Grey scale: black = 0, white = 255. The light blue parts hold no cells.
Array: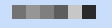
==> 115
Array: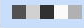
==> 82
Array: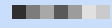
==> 47
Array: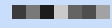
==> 59
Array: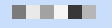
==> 123
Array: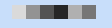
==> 218
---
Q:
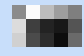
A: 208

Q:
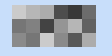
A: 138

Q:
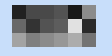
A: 163

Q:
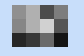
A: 38

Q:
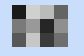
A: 88

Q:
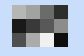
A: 79
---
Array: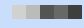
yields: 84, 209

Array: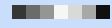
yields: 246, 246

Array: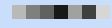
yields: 25, 214

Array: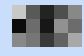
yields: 23, 200

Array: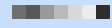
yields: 185, 235

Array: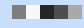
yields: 38, 247

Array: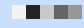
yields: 200, 242
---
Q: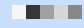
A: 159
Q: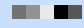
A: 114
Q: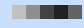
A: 99
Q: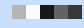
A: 99
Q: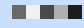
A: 105
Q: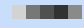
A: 119
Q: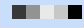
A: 147
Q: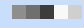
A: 142
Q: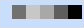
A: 113
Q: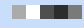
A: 122
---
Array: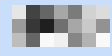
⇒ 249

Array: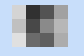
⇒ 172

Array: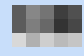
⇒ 197

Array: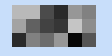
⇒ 85

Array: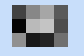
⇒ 112

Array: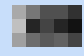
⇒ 68
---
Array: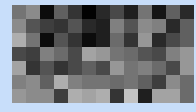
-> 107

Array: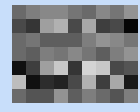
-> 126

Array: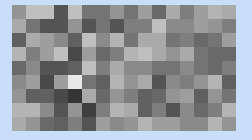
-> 148

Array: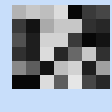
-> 39

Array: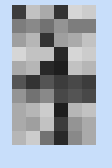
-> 170

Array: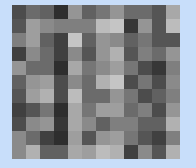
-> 177

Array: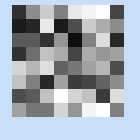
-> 128

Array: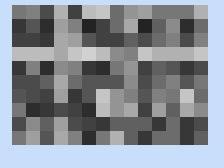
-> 96
